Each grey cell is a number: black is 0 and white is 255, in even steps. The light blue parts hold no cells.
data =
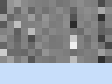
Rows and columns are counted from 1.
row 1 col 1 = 84
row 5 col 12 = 108
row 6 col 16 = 128
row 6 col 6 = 123
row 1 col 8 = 132
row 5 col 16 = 106
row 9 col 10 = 130
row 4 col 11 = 43
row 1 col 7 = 124
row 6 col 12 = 130
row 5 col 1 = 129
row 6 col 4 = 128
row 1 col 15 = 75
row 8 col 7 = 147
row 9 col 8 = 116
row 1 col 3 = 161
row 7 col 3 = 109
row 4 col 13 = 123
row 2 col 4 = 142
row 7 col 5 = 106
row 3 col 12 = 130
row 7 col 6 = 142
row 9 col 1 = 136
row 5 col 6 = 136
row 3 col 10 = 139
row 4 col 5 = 128
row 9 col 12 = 134
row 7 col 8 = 120
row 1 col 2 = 148
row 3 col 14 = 127
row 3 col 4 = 128
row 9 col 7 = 120
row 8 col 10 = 125
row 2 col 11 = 101

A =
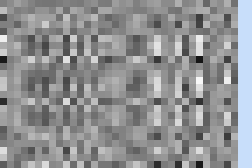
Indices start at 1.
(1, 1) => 128
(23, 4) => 123
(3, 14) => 185
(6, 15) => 189
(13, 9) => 159
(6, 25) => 127
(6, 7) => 98
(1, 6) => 119
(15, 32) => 148
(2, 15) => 166
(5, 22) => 153
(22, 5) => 83
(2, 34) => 149
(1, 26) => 175
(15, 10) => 217
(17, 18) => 154
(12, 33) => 238
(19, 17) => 132
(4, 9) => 151
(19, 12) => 134
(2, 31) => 118
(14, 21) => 132
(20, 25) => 158
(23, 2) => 145
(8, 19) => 105
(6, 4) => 117
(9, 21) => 175
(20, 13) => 140
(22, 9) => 173
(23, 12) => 137
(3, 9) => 114
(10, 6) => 122
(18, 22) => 160
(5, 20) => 158
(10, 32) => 113
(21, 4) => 144
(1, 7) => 117
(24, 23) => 45
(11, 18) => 156
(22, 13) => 169

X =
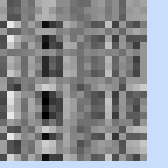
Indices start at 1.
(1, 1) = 166
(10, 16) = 172
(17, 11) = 145
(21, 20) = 175
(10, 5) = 156
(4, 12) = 128
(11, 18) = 146
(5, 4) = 129
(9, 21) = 148
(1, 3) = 90
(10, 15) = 114
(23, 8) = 64
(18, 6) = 140
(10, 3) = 147
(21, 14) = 140
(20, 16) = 177
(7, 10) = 172
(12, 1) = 153
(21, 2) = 84
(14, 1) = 76
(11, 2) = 199
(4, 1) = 69
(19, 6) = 163
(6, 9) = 113
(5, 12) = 117
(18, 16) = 158
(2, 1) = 153
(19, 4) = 129
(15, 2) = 220
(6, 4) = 147
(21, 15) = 155
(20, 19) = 91
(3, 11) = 120
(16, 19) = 116
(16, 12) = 112
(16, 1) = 88
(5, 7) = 164
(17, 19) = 91
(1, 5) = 111

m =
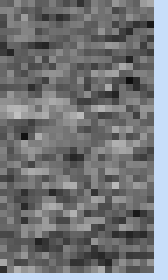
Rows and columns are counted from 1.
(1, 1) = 103
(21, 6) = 127
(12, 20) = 43
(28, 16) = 102
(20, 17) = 73
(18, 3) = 88
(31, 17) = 92
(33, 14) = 74
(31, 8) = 114
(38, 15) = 55
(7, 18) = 127
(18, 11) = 150
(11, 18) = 96
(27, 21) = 143
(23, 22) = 86
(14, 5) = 95
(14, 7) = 141
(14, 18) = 113
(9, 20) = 95
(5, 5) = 132
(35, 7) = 51
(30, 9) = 157
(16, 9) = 148
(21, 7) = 139
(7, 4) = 82
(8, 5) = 111
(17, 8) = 126
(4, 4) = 133
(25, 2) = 80
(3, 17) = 124
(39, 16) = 76
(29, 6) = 97
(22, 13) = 86
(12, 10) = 109
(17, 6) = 162
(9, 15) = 118
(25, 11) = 106
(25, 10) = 89

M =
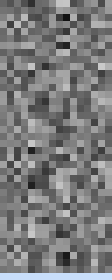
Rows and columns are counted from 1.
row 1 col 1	102
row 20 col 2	145
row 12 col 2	87
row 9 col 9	130
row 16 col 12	83
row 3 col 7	104
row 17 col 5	118
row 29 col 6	166
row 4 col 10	136
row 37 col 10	24
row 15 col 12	95
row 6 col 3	86
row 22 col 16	135
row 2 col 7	84
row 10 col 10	125
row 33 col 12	155
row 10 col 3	150
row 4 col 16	157
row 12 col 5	101
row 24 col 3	182
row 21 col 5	199
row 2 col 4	122
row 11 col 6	135
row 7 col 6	116
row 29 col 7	158
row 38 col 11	95
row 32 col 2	89
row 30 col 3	131
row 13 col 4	81
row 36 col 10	151
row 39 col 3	121
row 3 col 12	69
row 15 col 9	126
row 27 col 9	194
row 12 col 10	167
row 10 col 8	89
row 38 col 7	151
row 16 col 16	146
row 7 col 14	129

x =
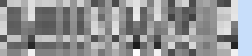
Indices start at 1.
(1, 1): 84
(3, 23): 223
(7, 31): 144
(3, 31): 148
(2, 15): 134
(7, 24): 146
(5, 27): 87
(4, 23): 128
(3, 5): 226
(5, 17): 227
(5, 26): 110
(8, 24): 147
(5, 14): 217
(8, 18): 146
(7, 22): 153
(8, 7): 130
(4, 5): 127
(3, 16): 155
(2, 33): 210
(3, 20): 236
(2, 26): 117
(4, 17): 219
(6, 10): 201
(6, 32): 81
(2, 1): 206
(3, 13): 157
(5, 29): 130
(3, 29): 155
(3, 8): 100
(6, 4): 132
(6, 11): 152
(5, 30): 127
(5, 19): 90
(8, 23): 241
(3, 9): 138
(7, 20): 28
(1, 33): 72
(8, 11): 146
